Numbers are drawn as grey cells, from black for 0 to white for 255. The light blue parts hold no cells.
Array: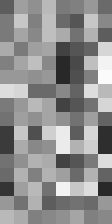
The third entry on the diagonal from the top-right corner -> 114
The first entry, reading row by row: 93
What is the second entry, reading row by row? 159
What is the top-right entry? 106
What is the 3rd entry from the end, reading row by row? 165
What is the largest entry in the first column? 221
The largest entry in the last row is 185
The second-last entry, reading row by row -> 128
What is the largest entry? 251
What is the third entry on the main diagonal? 136
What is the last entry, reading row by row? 136
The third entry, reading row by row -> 144
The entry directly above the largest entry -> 243
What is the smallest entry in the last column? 40
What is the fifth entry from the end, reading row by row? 136
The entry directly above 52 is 106

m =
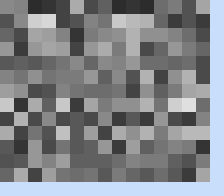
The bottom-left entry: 102
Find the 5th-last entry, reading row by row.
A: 88
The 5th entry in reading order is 67
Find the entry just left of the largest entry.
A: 207
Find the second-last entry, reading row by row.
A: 59
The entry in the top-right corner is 165
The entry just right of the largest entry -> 109
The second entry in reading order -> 131
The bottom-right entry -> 165
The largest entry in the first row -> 171
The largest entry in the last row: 171
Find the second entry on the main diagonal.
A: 137
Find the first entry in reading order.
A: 137
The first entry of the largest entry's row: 200
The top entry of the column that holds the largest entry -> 82
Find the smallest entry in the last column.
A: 52
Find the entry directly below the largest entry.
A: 59
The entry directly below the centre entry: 123
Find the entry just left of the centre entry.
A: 109

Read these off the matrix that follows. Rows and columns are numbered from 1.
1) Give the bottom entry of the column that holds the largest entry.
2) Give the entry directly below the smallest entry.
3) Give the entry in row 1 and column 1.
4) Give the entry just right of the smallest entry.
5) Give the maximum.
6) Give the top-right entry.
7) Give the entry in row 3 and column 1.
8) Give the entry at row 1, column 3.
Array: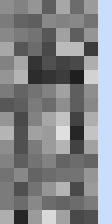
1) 161
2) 94
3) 142
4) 210
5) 223
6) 155
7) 136
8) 149

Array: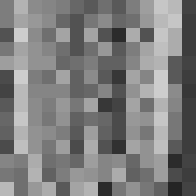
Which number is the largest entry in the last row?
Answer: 185
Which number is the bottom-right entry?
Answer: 67
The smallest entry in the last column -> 55
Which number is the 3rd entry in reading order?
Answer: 139
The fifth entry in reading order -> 125
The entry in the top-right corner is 67
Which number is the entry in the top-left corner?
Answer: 125
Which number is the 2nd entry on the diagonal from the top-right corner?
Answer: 198
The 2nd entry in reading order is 179
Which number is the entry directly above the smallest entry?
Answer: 75
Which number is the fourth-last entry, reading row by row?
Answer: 119
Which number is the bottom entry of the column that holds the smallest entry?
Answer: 36
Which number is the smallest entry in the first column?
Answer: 67
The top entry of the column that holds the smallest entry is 185
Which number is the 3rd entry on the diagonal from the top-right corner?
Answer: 198
